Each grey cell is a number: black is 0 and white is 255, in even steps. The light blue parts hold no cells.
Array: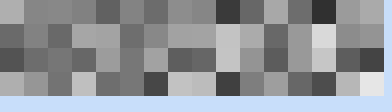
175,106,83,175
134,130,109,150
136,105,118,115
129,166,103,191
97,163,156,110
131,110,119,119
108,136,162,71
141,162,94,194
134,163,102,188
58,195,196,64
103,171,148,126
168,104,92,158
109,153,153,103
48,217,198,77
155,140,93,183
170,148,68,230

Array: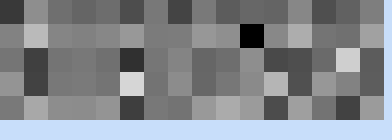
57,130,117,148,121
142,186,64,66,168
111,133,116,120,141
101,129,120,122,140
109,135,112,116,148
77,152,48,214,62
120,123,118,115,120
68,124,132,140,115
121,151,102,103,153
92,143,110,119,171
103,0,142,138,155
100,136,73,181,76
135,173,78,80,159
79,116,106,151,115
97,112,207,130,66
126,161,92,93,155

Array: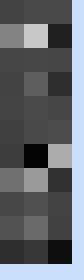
67,131,70,66,68,64,61,112,71,81,45
72,200,71,93,74,73,3,153,80,105,55
73,32,69,46,69,75,172,48,66,65,14

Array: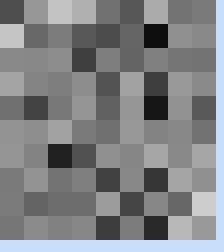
78,197,137,164,112,147,149,122,123,118
151,104,136,132,67,142,131,147,100,139
195,124,141,126,120,162,33,115,109,129
176,88,63,141,149,122,81,127,109,135
113,76,126,83,97,112,144,65,156,61
87,101,100,162,150,152,134,136,69,124
171,14,128,62,22,131,166,54,135,41
115,144,117,153,146,136,137,165,103,184
122,137,115,138,89,114,166,144,205,153

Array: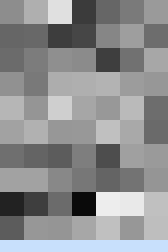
142,101,108,145,182,161,111,162,34,93
174,104,124,120,149,177,100,161,63,150
223,61,143,173,207,151,93,135,108,149
58,69,139,175,166,152,127,119,10,168
101,134,63,179,152,192,78,99,237,191
122,158,113,156,187,170,159,115,233,151
154,109,167,150,109,106,154,148,191,189

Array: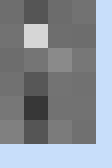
110,114,109,113,119,128
85,214,117,87,55,85
108,110,138,115,114,123
114,109,119,113,114,112

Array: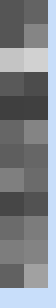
85,85,196,89,63,102,94,127,70,107,125,97
99,133,209,76,64,132,102,107,82,124,131,161

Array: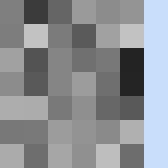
127,125,161,140,173,120,171
59,194,83,89,172,121,110
101,123,133,133,121,156,166
154,90,112,156,143,147,144
140,161,120,111,103,138,190
148,194,35,36,89,176,109
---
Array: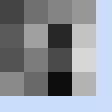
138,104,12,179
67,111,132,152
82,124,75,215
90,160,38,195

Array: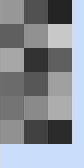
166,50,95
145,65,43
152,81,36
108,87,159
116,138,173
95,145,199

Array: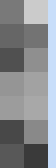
88,58
102,115
72,137
80,143
149,162
156,168
121,203

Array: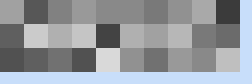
161,87,129,153,137,137,121,145,169,59
81,95,113,81,217,145,113,153,137,191
95,203,176,197,67,176,161,183,121,107

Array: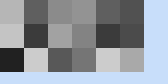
196,59,162,131,59,75
182,95,139,147,95,81
33,204,88,117,204,169

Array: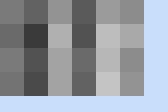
106,58,176,82,189,169
114,74,163,98,195,147
122,82,163,106,183,140
122,98,147,90,155,140

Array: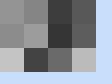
195,67,105,187
148,133,61,87
140,156,53,93

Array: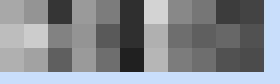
168,148,53,154,124,47,211,136,118,60,67
176,162,95,154,110,32,182,124,110,81,75
189,204,130,148,89,47,176,110,95,103,81

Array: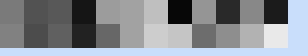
129,76,96,34,103,162,205,197,109,142,178,233
122,82,88,21,156,162,191,7,149,41,136,27
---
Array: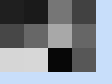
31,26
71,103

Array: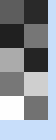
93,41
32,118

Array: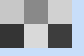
199,137
52,217

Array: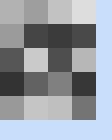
178,158
155,69

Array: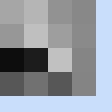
166,181
151,191

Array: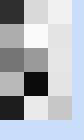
47,217
173,250

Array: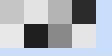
197,227
231,31
